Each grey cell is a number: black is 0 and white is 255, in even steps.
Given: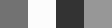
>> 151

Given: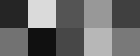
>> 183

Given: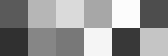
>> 245

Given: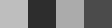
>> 171

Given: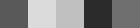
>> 192

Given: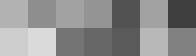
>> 205
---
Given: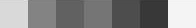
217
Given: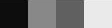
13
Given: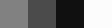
129
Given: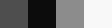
78
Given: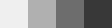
239
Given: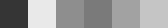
53
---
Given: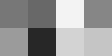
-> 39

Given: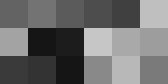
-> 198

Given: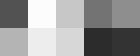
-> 215

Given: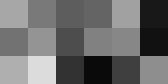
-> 129

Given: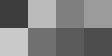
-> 112

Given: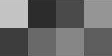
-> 105

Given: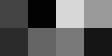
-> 100

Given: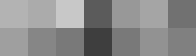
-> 121

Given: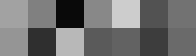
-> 98
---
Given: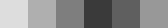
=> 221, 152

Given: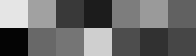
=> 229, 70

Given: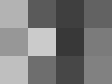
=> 179, 129

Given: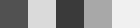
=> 81, 240

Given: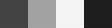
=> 67, 30

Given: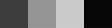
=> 61, 7

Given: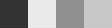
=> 51, 200

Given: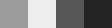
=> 156, 36

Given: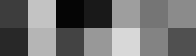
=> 61, 80

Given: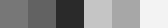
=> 119, 243
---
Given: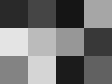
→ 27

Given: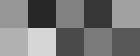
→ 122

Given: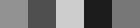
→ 28

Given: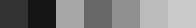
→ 187

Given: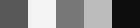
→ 187

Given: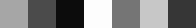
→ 199

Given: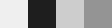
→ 205
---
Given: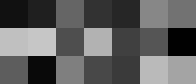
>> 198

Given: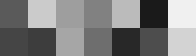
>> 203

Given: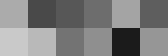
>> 73

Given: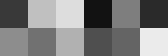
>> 192

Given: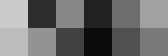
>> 45

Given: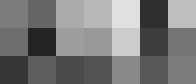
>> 35
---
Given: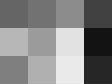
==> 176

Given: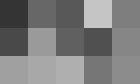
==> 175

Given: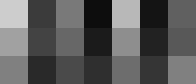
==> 109

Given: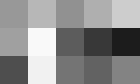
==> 116

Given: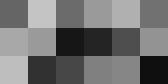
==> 128

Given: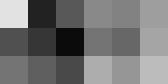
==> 173

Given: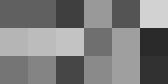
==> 138
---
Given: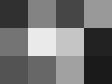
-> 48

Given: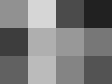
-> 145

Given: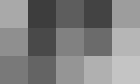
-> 169

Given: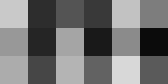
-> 201

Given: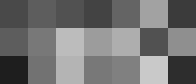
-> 73

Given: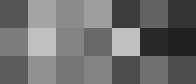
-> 85

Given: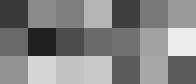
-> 57

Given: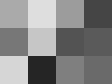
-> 170

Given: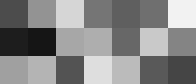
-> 76
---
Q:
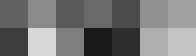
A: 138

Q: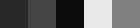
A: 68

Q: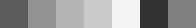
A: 147

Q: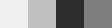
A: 191

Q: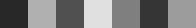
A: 176

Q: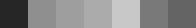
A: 143

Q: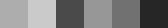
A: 202

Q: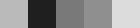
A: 31

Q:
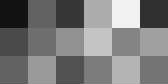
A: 98

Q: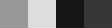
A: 221
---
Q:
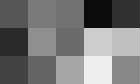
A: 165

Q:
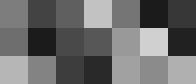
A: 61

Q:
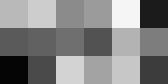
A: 211

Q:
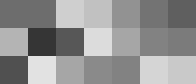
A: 166

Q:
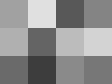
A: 138

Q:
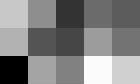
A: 129

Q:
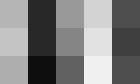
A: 97
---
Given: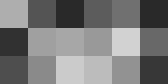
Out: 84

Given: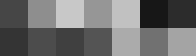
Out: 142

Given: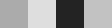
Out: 222

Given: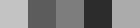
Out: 92

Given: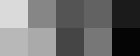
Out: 134

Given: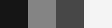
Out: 132
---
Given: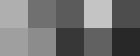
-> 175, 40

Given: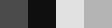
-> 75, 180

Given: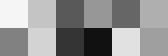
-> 245, 159

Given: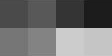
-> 74, 197

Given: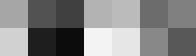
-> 166, 88

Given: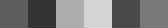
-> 93, 121

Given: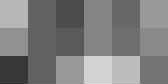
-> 183, 116

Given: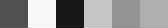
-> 80, 175
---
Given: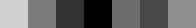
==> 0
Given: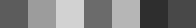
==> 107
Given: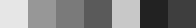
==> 90
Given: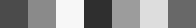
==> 47
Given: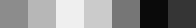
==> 203
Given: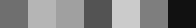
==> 83
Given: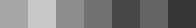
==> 114
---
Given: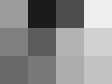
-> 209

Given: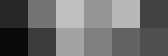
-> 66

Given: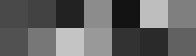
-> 127

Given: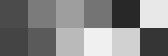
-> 232

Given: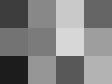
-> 158

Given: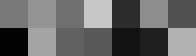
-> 81

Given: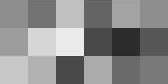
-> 87

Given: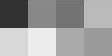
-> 185

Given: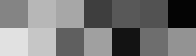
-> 4
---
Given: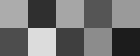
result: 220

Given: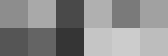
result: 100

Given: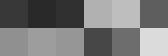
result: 157

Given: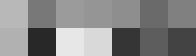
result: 40

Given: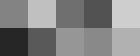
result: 89

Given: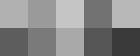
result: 122
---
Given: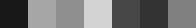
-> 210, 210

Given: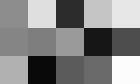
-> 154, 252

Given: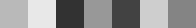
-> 152, 232

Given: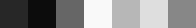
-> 249, 249

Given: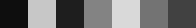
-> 131, 217

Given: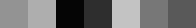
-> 46, 195

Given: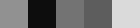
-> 115, 218

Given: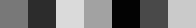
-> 162, 218
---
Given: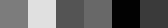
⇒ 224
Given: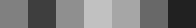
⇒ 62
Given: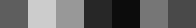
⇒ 204
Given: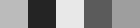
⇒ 36
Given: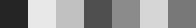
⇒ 232
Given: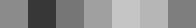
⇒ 55
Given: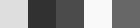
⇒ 49
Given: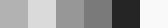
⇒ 218
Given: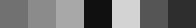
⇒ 139
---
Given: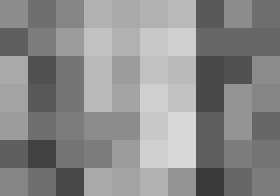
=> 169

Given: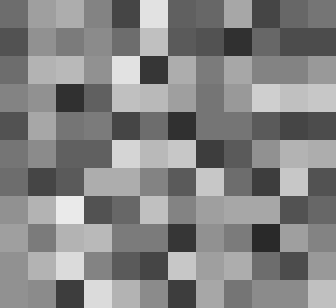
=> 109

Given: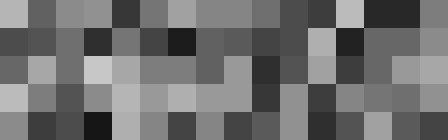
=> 103

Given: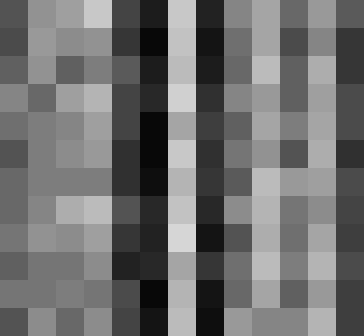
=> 96

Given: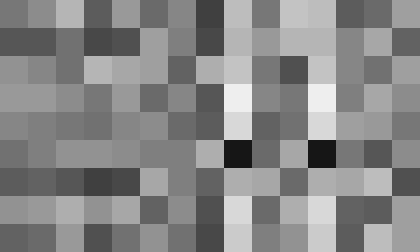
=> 146
